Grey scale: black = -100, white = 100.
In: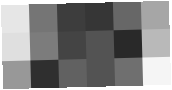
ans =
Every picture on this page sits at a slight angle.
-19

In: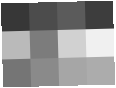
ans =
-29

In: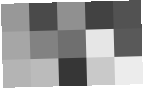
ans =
-48

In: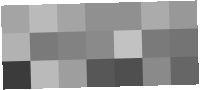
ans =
34

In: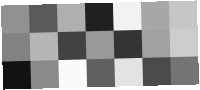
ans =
31

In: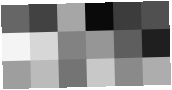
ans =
-53

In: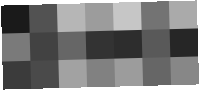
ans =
-10

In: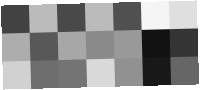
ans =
92

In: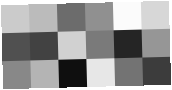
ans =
97

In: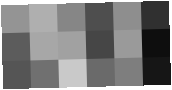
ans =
11
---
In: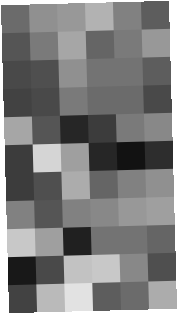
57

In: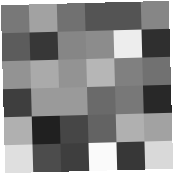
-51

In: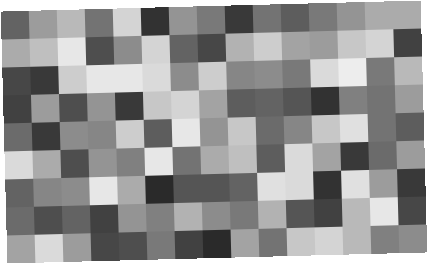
-22

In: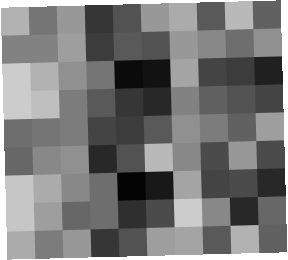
55

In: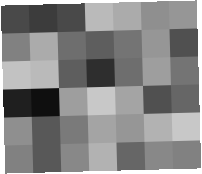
-76

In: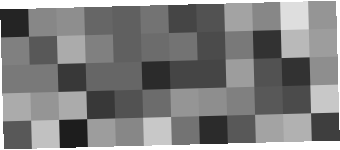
-5

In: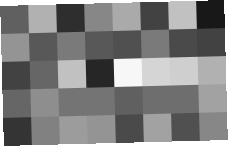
-48

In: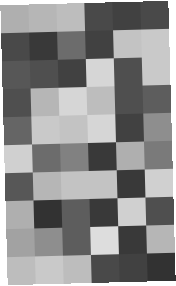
37
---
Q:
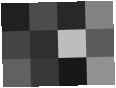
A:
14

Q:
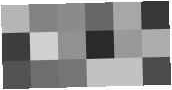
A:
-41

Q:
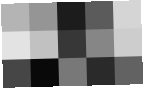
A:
-23

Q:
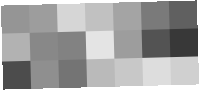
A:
63

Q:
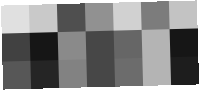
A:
-77

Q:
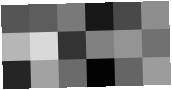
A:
22
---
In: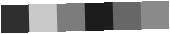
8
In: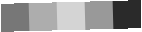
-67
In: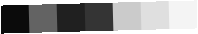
91
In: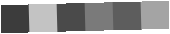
29
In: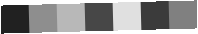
0
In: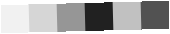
-36
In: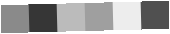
-37
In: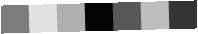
-59
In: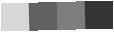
-59
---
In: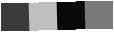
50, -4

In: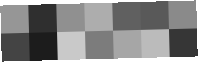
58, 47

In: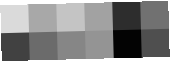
71, 54

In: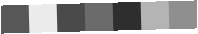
84, 41

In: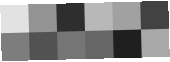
77, 44

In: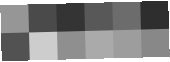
61, 33

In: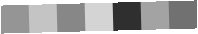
66, 54

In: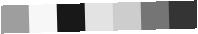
94, 78
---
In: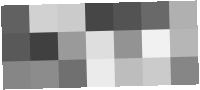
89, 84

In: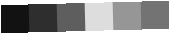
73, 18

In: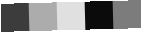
76, 35

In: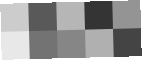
82, 60

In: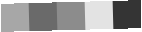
78, 31

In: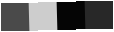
61, -42

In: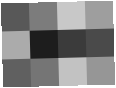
57, 52

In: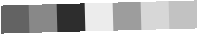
85, 69
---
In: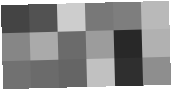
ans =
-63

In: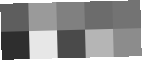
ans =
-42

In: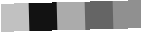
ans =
-21

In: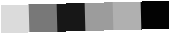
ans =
-82

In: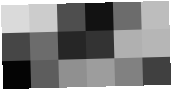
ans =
-86

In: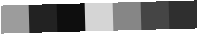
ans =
-73
